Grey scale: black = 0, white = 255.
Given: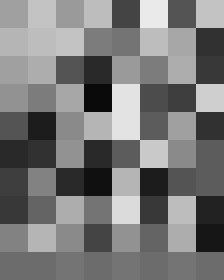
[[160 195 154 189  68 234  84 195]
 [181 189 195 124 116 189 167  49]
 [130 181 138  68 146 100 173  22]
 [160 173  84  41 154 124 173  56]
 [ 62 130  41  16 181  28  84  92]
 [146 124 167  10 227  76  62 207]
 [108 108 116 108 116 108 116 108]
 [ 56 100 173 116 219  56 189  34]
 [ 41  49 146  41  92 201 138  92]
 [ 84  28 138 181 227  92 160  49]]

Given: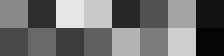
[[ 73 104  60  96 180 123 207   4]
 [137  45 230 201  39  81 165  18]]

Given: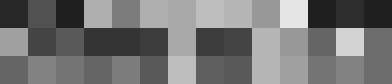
[[101 130 116 101 124  89 189  95  89 181 160 116 130 109]
 [ 39  81  31 175 124 175 168 189 181 152 229  31  45  31]
 [160  68  89  52  52  60 168  60  68 181 152 101 210 109]]

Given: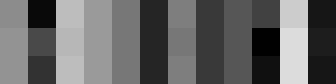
[[147  73 183 154 119  37 119  57  86   1 220  29]
 [147  50 189 154 119  37 126  57  86  16 220  22]
 [140   9 189 154 119  37 126  57  86  65 204  22]]

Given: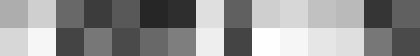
[[215 246  68 119  74 104 126 238  68 254 246 230 223 119  74]
 [173 207 104  60  88  38  46 223  96 207 215 193 186  53  96]]

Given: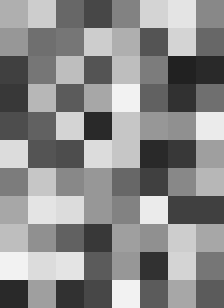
[[167 228 220 151 130 235  64  64]
 [242 220 228  91 151  49 212 118]
 [175 205 103  71 130 212 228 136]
 [124 198 136 151 103  64 136 183]
 [ 56 183  91 167 242  97  49 111]
 [ 41 159  49  71 242  91 167  91]
 [190 144  97  56 159 144 205 167]
 [ 64 118 190  84 190 124  33  41]
 [151 111 118 205 175  84 212 103]
 [ 77  97 212  41 198 151 144 235]
 [220  84  77 220 198  41  56 159]]
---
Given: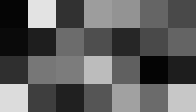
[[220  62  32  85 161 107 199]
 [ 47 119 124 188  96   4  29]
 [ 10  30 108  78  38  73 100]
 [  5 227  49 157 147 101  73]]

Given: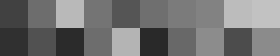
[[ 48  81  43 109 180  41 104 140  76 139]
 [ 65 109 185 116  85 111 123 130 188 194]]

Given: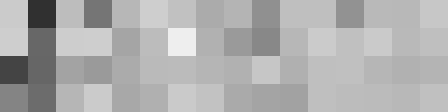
[[132 108 182 203 168 176 202 194 170 164 162 191 188 187 184 192]
 [ 68 102 163 154 171 186 187 181 177 198 176 191 192 182 177 180]
 [206 103 205 206 165 188 238 177 154 136 183 203 192 202 185 191]
 [203  48 189 117 183 206 193 171 180 144 191 191 146 185 184 199]]

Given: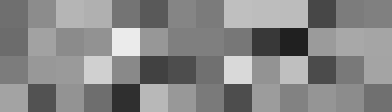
[[163  82 147 110  47 184 152 122  77 156 130 149 140 112]
 [124 152 154 208 137  65  77 112 217 147 191  75 121 164]
 [108 162 139 146 235 151 127 127 119  56  32 155 168 165]
 [111 140 181 176 116  89 133 123 191 189 188  71 124 128]]

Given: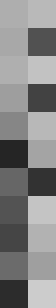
[[ 44 204]
 [107 159]
 [ 69 178]
 [ 83 196]
 [102  50]
 [ 37 164]
 [134 184]
 [158  66]
 [175 194]
 [168  81]
 [174 185]]

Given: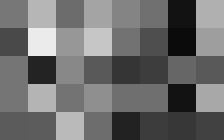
[[ 91  92 186 109  34  60  55  65]
 [117 180 115 143 111 111  18 168]
 [117  35 136  89  53  61 102  89]
 [ 73 235 151 198 114  78  11 158]
 [119 182 108 164 132 112  18 176]]

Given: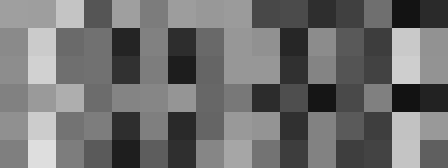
[[127 222 125  90  30  93  47 134 166 115  61 130  62  67 196  95]
 [144 204 115 125  46 127  41 101 153 148  48 130  90  62 194 153]
 [129 154 174 108 132 134 149 103 120  44  78  21  73 128  18  34]
 [141 209 111 113  49 125  29 101 151 151  48 132  84  66 206 147]
 [138 203 106 113  36 129  45 105 151 145  38 140  89  61 201 146]
 [159 158 196  85 159 124 157 152 155  72  75  46  64 111  19  42]]
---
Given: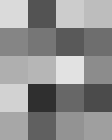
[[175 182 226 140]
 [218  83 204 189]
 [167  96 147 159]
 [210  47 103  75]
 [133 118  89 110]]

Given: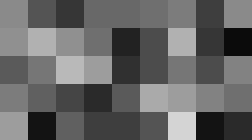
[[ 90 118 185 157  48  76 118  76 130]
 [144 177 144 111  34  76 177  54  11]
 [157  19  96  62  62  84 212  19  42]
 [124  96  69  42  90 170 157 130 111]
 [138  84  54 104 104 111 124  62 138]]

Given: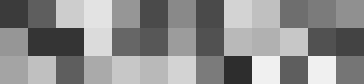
[[ 59  94 205 227 150  74 137  74 211 192 110 123 144]
 [164 192  94 170 199 185 211 123  45 240  94 240 117]
 [150  52  52 219 102  87 156  81 185 177 199  81  67]]

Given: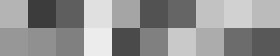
[[151 144 128 236  74 128 201 172 108  88]
 [180  60  94 224 165  82 101 194 209 187]]

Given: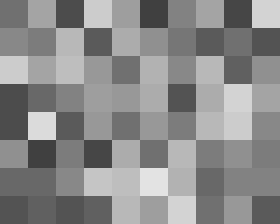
[[204 164 190 152 112 178 136 184  96 144]
 [136 124 184  90 172 144 118  90 112  83]
 [104 104 136 197 190 227 178 104 130 130]
 [ 76 104 130 158 152 172  83 172 211 164]
 [144  64 124  70 172 112 184 124 144 124]
 [ 76 219  90 152 112 152 124 184 204 136]
 [ 83  96  83  96 184 158 211 112 152  90]
 [112 164  76 204 158  64 130 164  70 211]]

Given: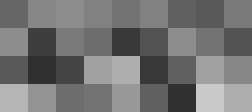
[[102 135 141 129 115 129  96  89 121]
 [141  62 121 109  56  82 141 115  82]
 [181 147 109 115 153  96  48 201 174]
 [ 89  48  68 161 174  56  96 161 135]]

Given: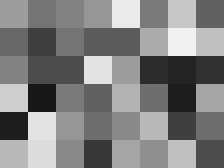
[[ 29 227 150 110 137 185  63 110]
 [185 220 137  55 165 143 192  76]
 [157 116 130 150 234 122 199  97]
 [206  23 122  97 178 110  29 165]
 [103  63 116  91  91 171 241 192]
 [130  76  76 227 157  43  36  49]]
